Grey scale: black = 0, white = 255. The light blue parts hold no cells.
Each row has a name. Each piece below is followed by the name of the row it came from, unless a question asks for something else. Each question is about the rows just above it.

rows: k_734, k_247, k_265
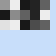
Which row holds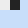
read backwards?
k_247
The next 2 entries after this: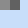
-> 35 237
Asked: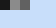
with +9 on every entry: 33 148 106
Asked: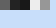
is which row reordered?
k_734
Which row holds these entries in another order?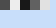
k_265
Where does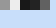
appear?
k_734

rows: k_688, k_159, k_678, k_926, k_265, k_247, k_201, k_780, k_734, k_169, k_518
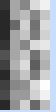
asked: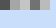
k_247
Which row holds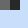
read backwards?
k_678
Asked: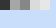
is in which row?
k_265

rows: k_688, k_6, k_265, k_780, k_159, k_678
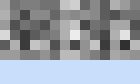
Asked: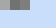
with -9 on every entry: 158 105 117
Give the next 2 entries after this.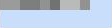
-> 126  92
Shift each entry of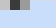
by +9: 205  68 164
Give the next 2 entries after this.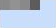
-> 81 114

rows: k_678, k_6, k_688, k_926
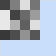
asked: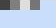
k_678
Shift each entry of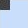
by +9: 75
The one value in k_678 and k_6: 66
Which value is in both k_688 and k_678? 222
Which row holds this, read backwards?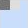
k_678

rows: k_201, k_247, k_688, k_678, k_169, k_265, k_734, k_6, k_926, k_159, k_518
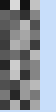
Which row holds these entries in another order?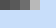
k_688
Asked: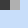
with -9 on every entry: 50 167
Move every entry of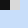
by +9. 27 226
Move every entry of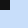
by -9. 9
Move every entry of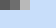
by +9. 98 119 194
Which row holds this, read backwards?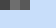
k_265

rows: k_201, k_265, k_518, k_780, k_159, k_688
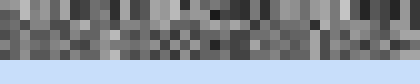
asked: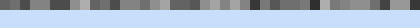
k_518
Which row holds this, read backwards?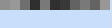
k_201
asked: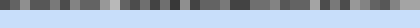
k_780

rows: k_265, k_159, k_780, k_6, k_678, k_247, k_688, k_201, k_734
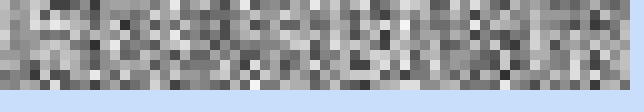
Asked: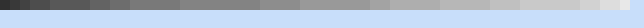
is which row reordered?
k_201
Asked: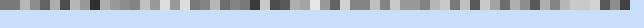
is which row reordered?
k_201
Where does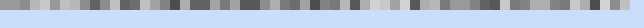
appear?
k_247
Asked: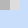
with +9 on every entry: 192 230

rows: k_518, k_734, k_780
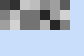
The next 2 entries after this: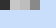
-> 159  91
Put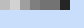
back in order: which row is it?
k_734

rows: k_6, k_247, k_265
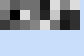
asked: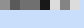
k_6
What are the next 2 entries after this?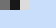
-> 132 220
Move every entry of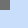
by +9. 121
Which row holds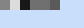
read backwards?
k_6

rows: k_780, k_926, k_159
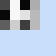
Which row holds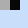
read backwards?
k_780
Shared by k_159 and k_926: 185
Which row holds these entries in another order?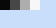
k_780
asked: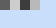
k_159
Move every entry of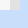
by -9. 238 217

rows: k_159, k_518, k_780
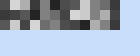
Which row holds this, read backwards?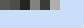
k_159
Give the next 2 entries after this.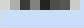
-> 129 109
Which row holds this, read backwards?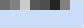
k_159
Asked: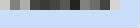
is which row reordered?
k_518
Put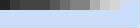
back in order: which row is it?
k_518
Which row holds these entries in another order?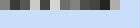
k_780
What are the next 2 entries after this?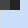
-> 174 129

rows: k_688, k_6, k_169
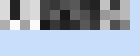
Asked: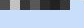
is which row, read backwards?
k_169
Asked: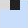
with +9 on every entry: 227  43

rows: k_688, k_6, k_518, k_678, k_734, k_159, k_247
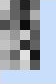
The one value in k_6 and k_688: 98
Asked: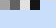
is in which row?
k_159

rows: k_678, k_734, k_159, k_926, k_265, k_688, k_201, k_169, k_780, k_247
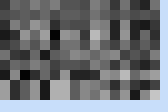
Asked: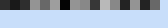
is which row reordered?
k_926
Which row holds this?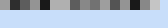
k_247

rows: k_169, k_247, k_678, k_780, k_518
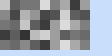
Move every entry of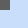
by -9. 85
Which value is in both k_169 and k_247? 94
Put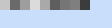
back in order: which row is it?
k_678
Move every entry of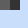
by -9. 85 42

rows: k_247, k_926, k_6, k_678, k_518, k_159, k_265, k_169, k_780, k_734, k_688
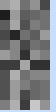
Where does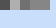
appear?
k_169
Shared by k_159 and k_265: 49
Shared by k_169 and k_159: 134
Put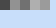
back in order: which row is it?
k_247
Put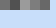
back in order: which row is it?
k_780
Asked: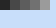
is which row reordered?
k_678

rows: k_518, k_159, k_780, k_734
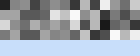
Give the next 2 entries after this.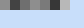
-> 67 238
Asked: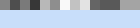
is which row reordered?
k_159

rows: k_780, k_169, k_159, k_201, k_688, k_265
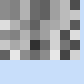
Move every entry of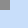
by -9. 131
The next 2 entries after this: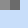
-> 140 231
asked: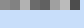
k_780
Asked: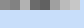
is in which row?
k_169
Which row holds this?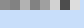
k_201

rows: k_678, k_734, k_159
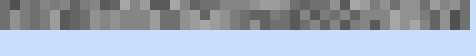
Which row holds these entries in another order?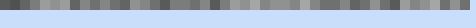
k_159
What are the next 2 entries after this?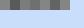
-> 133 133

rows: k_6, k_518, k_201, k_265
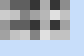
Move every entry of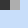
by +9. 62 183
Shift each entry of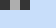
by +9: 62 183  62
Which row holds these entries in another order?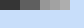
k_201
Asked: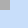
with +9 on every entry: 183
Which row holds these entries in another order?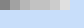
k_518

